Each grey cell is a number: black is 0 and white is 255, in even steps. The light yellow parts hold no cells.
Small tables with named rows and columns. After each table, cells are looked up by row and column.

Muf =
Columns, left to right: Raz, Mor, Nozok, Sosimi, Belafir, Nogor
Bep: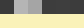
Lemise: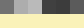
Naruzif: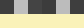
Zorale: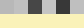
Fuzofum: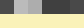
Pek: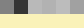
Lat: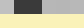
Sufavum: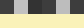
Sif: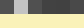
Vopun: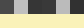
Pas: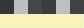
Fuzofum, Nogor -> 73
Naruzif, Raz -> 62
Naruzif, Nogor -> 62
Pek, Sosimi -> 178
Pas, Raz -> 54
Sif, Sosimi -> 66
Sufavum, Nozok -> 51
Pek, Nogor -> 161
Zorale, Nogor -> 191
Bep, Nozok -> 165
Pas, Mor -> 190

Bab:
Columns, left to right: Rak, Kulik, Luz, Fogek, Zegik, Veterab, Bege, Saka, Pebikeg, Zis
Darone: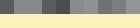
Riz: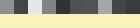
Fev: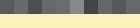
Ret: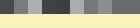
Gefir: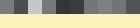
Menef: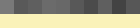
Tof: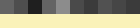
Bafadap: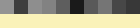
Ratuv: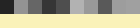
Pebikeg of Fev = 88
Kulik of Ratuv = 147
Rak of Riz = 144
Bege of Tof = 59
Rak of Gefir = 121
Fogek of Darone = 91
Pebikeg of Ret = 106
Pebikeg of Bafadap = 71
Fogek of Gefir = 120
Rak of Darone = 91
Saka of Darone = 113
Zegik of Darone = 76
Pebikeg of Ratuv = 157
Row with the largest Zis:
Ratuv

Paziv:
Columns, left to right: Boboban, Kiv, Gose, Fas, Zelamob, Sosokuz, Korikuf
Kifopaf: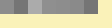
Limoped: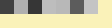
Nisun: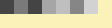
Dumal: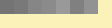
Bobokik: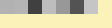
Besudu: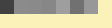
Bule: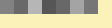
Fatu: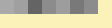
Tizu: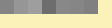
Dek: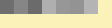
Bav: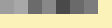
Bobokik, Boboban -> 178
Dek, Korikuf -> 180
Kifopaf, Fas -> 143
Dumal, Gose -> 134
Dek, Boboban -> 110
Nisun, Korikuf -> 210
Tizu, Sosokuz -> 134
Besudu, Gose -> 138
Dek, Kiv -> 134
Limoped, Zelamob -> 184
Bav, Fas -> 136
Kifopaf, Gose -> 171
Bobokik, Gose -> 64
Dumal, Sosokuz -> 128
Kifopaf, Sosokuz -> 138
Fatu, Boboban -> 169
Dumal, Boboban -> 116
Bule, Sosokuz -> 164
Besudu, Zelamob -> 158
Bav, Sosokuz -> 106

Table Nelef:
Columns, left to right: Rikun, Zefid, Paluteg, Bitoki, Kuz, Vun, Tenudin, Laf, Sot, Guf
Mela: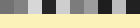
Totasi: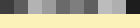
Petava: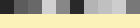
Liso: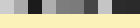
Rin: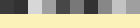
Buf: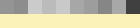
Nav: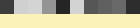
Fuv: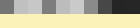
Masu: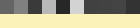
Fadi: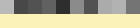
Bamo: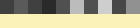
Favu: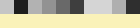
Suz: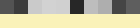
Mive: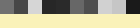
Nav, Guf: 45
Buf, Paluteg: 203
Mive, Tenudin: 78
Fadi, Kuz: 46
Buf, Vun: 167
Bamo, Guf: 145
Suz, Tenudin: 189
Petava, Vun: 41
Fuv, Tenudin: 138

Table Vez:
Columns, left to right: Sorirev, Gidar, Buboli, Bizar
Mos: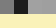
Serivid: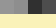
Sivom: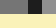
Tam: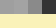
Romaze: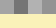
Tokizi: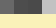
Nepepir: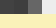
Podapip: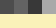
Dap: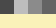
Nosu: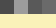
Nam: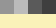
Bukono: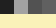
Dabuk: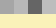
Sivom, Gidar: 117
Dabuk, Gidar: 184
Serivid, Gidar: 142
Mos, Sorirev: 124
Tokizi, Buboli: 74
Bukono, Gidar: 162
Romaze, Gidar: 117
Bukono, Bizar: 96
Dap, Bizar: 100

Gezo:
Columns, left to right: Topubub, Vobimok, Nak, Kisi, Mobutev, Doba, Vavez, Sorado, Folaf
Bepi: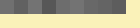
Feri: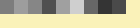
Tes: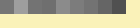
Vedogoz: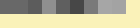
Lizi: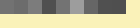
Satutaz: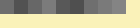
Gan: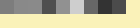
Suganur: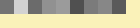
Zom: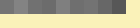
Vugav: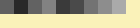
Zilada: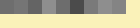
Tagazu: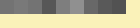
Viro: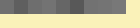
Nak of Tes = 115
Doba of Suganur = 80
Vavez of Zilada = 122
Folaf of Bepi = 93
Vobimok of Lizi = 108
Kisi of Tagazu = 87
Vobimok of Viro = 95
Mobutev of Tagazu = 126
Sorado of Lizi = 80
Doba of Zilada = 75
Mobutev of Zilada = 109
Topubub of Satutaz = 109
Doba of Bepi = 115

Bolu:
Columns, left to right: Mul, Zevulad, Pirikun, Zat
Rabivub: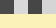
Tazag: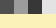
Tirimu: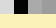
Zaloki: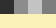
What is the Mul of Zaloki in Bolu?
47
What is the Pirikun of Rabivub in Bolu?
70
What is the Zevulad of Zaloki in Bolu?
140
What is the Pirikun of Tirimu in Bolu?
170
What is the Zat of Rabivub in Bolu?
213
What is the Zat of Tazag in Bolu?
227
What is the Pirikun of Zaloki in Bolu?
195
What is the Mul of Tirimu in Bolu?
218
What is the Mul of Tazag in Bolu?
79
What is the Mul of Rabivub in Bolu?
74
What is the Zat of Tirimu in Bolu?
156
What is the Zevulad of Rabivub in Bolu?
217
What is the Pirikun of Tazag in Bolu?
55
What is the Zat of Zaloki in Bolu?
125
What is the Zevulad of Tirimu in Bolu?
3

